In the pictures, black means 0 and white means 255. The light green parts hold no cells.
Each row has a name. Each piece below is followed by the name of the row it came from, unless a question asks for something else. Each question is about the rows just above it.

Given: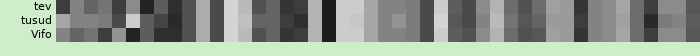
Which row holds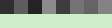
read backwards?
tev
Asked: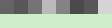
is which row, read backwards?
tusud
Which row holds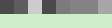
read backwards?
tev
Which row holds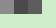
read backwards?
tev

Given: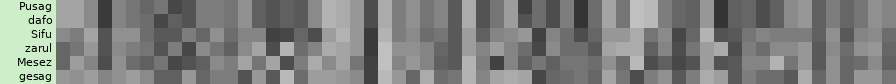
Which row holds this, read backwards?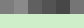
Mesez
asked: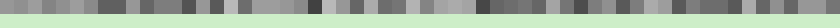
gesag
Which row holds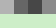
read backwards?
Sifu
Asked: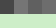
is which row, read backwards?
Mesez
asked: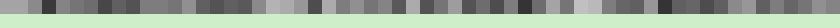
dafo

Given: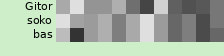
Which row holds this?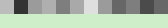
bas
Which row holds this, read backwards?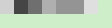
Gitor
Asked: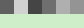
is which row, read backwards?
Gitor
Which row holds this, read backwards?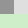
Gitor
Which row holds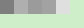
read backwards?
soko
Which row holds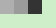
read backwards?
bas

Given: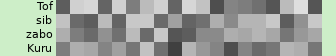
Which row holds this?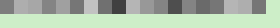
Kuru
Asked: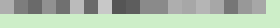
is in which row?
zabo

